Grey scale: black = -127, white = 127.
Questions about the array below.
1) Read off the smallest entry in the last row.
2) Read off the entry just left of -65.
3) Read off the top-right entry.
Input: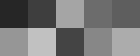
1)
-59
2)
-89
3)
-33

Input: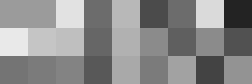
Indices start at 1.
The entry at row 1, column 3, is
98
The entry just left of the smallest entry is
90
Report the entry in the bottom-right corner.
19
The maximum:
105
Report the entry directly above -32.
-19
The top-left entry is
27
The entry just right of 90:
-92
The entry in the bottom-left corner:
-11

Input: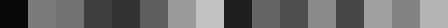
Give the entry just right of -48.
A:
10
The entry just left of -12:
-4
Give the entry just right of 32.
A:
2

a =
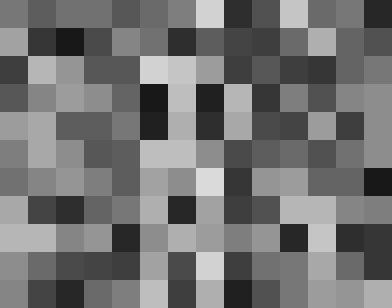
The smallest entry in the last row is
-95
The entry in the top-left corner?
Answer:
-8
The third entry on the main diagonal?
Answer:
21
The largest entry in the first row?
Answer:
82
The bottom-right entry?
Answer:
47
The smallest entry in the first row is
-88
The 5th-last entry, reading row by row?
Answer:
-46
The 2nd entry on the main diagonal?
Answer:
-73
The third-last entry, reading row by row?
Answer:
28
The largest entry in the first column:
54
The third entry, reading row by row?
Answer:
-14
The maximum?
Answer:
90
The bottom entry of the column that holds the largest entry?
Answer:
47
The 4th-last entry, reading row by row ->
-8
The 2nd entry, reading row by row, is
-34
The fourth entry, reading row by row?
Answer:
-14
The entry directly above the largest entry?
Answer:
13
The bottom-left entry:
5
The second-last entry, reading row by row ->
21
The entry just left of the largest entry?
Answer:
13
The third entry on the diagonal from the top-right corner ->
-73

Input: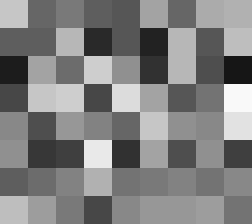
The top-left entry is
70
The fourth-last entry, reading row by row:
23
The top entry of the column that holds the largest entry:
49
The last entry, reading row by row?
-12
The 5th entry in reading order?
-41
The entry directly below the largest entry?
98
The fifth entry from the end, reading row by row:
8
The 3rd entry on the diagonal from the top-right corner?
55
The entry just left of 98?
8
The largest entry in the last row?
62
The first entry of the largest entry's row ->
-56
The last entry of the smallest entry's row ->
-105
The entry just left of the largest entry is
-12
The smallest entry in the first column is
-99
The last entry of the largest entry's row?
121
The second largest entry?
105
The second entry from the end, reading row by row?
29
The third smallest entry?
-93
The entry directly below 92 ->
-25

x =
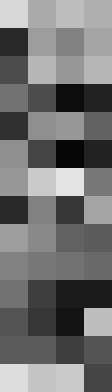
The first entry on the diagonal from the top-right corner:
48
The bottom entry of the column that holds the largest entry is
74
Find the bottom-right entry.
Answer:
-58
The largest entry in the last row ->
93
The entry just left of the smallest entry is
-58
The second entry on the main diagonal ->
29
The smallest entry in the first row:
42
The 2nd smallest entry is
-115
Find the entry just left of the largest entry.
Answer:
74
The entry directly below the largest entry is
-73
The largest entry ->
99
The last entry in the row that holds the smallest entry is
-93
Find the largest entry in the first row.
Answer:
87
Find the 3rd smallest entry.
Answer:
-108
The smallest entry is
-121
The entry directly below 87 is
-86
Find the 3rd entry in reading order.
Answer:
62

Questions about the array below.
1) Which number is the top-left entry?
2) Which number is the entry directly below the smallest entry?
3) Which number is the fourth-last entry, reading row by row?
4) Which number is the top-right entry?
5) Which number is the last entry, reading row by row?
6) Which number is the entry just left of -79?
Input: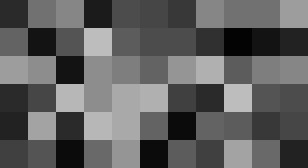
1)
-85
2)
-35
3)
-63
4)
29
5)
-93
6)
-51
